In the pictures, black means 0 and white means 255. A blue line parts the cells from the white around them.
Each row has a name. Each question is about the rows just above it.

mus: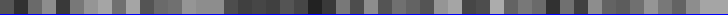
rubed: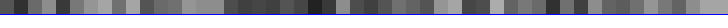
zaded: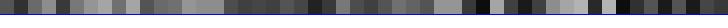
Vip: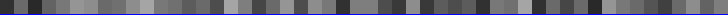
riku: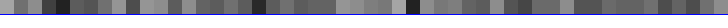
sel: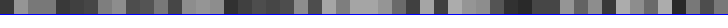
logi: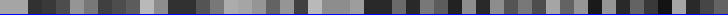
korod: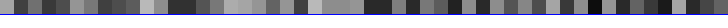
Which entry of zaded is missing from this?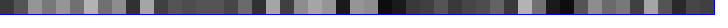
[34]
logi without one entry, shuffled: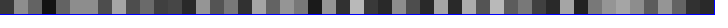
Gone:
[157]
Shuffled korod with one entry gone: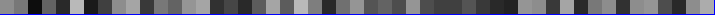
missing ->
[134]
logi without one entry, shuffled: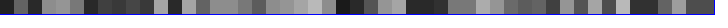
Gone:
[19]

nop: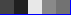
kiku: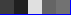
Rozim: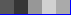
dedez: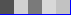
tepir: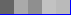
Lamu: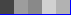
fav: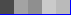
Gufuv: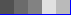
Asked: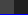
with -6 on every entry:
[62 26]
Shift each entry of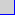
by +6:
[215]
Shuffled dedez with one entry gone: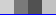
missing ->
[216]
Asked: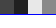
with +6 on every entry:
[ 74  38 238 143]

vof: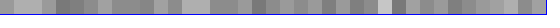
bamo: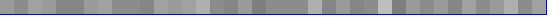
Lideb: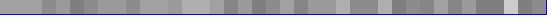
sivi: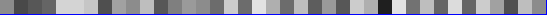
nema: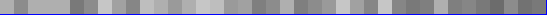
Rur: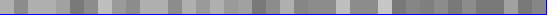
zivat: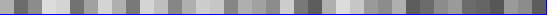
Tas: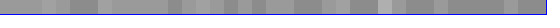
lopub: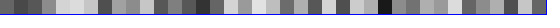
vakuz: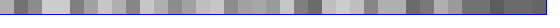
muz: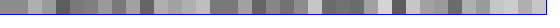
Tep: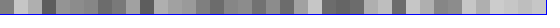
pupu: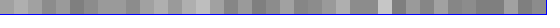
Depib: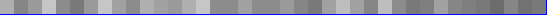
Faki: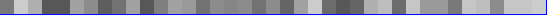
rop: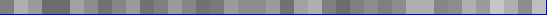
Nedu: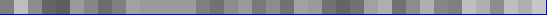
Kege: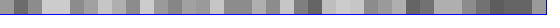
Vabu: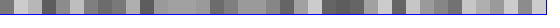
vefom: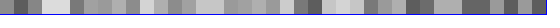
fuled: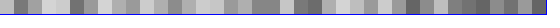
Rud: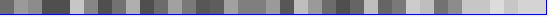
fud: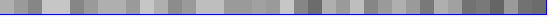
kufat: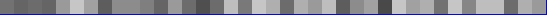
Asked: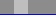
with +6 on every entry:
[146 196 146 146]
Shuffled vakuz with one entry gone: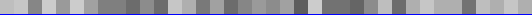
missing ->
[167]
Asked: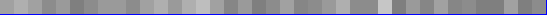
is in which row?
pupu
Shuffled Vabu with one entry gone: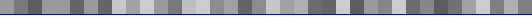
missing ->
[183]
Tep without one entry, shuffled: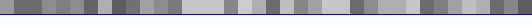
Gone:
[148]

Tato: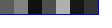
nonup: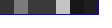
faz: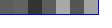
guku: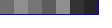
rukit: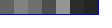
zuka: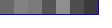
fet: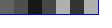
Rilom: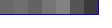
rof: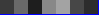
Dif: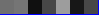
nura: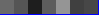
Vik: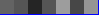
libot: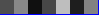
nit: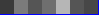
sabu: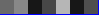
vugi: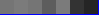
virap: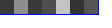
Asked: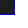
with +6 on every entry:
[36]
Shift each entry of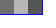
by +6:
[117 188  91]
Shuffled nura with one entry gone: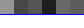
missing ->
[64]

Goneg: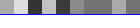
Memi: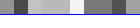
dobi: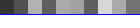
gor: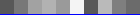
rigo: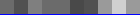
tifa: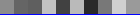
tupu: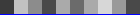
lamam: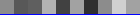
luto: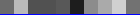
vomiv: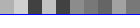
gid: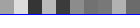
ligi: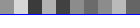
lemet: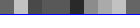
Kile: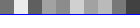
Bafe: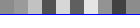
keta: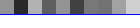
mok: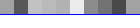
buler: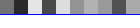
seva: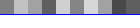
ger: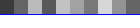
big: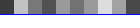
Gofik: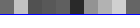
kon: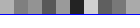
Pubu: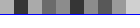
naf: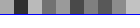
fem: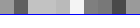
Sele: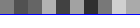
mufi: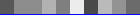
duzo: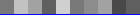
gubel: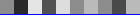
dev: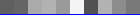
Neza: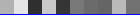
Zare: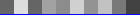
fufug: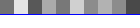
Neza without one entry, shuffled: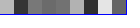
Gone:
[201]
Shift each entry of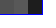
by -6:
[75 82 23]
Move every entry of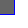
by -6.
[95]
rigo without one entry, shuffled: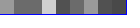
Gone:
[127]
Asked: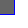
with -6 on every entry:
[95]
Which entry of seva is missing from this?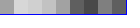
[133]
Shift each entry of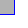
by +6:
[184]

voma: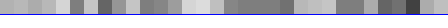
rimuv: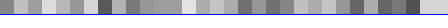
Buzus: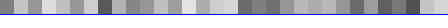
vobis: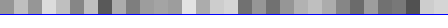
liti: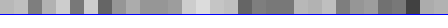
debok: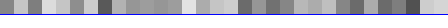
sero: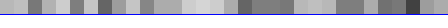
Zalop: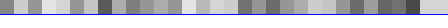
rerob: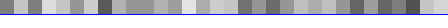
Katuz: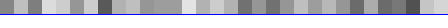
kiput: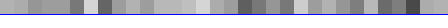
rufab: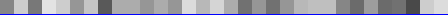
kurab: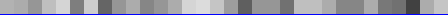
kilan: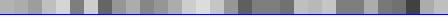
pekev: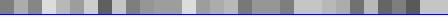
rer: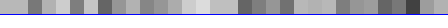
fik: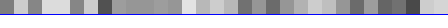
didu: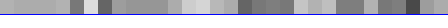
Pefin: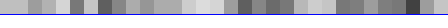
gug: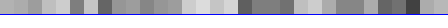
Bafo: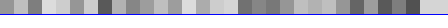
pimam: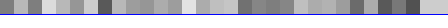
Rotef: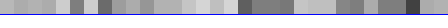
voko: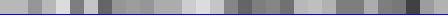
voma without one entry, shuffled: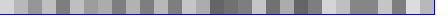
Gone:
[65]
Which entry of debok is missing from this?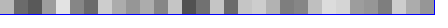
[142]
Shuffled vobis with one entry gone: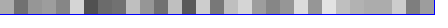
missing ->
[164]

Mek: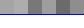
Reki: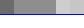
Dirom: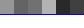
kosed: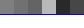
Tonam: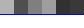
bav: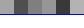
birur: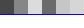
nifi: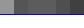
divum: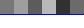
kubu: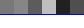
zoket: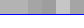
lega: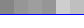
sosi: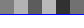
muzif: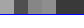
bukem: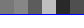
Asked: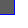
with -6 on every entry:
[86]
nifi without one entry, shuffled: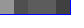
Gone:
[85]
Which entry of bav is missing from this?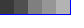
[165]
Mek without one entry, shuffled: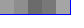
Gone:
[173]
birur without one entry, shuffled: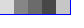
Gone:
[214]

